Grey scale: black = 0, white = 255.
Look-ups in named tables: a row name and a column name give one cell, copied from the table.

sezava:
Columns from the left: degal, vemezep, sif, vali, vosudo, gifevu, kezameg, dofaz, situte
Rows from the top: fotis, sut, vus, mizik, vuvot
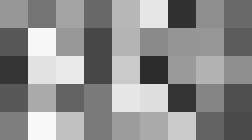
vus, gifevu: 44
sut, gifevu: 138
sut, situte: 92
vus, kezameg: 154
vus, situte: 142
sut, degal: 88
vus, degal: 53
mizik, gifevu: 223
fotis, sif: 164
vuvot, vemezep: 249
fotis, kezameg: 49
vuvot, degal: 127
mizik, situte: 79
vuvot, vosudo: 156
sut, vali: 71
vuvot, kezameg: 203
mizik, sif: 98
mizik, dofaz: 133
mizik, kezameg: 51
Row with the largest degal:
fotis

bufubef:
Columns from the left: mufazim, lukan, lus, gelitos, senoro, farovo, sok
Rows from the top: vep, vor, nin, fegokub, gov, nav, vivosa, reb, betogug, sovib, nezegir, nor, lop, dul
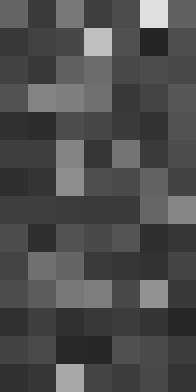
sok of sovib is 69
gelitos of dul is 68
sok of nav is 77
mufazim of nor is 48
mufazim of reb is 62
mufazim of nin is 67
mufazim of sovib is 68
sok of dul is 52
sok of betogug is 54
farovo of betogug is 47
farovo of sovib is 50
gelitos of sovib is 58
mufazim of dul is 48
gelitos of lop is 39
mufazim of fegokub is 82
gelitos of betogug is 73
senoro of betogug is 84
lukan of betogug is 46
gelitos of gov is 71
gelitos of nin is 108
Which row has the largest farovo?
vep

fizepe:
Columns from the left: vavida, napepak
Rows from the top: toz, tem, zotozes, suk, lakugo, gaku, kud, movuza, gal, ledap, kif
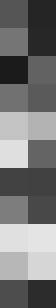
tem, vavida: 117
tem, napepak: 39
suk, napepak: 90
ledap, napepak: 214
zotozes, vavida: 27
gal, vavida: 224
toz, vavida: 85
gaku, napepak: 100
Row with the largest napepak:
gal

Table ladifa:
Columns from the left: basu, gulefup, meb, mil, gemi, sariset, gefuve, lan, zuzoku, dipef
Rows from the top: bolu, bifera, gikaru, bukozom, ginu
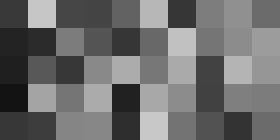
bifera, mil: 84
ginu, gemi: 46
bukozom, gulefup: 164
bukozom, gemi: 33
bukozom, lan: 65
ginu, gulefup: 61
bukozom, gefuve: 140
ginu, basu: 55
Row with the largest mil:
bukozom

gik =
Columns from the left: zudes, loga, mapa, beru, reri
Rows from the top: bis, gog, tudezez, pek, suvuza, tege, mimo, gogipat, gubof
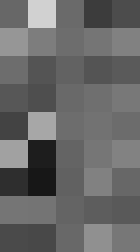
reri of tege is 130
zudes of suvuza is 67
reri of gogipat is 89
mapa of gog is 109
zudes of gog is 150
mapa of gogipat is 100
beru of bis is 60
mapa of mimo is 97
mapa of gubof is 104
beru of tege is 118
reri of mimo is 103
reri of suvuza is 108
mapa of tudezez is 98
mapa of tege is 100
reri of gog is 129
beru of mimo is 129
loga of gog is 125
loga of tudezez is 84
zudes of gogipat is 117
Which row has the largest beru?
gubof

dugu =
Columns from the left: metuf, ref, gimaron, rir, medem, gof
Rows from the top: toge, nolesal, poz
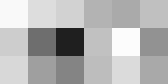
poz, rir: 189
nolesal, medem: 252
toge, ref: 221
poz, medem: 219
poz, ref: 159
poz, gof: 169
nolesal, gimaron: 31
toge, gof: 192
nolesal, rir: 193
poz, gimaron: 132
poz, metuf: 216
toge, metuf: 249
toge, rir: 179
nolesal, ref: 110
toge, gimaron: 210

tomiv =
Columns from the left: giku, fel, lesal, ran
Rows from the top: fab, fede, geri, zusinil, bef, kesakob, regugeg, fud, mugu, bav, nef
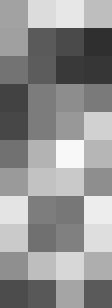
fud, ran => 237
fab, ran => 190
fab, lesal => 231
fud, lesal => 119
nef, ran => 90
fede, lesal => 74
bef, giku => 71
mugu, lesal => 128
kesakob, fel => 179
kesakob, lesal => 248
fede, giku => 160
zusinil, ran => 122
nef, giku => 76
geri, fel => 92
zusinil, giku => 66
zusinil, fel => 124
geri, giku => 115
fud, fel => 125

